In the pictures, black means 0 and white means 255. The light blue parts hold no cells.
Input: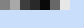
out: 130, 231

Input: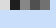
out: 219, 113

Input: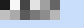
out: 27, 182

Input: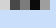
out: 211, 158

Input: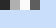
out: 41, 94

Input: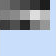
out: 111, 150
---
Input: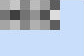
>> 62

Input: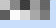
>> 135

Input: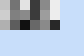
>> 128

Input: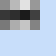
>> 46

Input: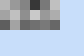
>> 192

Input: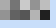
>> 117
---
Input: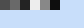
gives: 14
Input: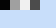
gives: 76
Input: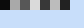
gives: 34
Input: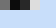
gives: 221
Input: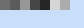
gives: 172
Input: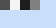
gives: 128
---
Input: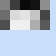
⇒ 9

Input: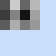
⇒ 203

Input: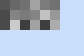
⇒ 162

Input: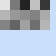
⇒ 35

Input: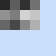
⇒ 93

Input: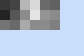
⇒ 216
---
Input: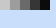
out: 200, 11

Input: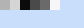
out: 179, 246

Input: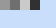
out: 152, 49

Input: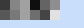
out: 57, 225

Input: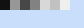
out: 17, 239

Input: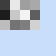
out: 61, 210

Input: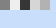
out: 129, 178
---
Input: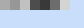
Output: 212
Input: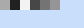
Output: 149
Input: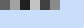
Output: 139
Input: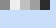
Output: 43
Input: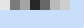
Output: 206
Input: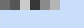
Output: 181
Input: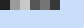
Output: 56
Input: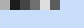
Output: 92
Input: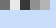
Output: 180
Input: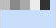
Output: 50
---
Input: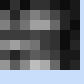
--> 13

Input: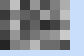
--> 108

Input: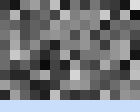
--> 48

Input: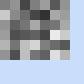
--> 127

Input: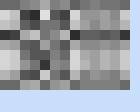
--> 105

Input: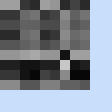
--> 159

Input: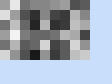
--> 157

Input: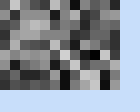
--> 91

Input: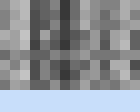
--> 142
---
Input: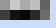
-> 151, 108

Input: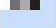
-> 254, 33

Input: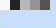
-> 247, 84

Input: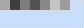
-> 168, 156

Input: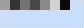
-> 158, 10

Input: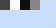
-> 69, 134
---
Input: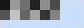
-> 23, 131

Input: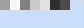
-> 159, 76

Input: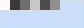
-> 250, 143

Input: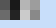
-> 85, 137

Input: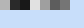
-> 181, 117

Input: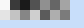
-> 248, 123

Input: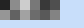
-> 35, 131

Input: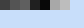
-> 63, 189
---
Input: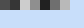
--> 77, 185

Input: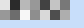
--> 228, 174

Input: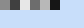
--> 139, 22

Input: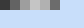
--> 57, 108

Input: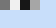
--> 117, 166

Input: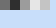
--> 111, 196

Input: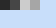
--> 41, 166

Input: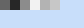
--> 101, 199
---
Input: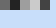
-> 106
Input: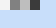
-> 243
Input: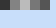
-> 52
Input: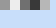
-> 152
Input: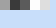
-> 161
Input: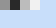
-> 147
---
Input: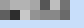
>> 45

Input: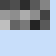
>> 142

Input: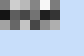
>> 94

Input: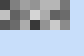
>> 98

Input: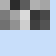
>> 165

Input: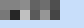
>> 38

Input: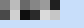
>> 208

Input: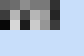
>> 182
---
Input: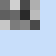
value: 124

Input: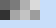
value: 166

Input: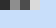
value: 142

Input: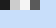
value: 204

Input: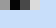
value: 5

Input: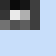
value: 82

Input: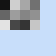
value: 71

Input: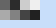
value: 130

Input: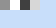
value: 255

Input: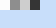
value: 142
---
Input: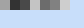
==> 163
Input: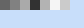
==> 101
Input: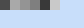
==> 75
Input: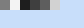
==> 125
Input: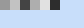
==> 153
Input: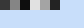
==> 55
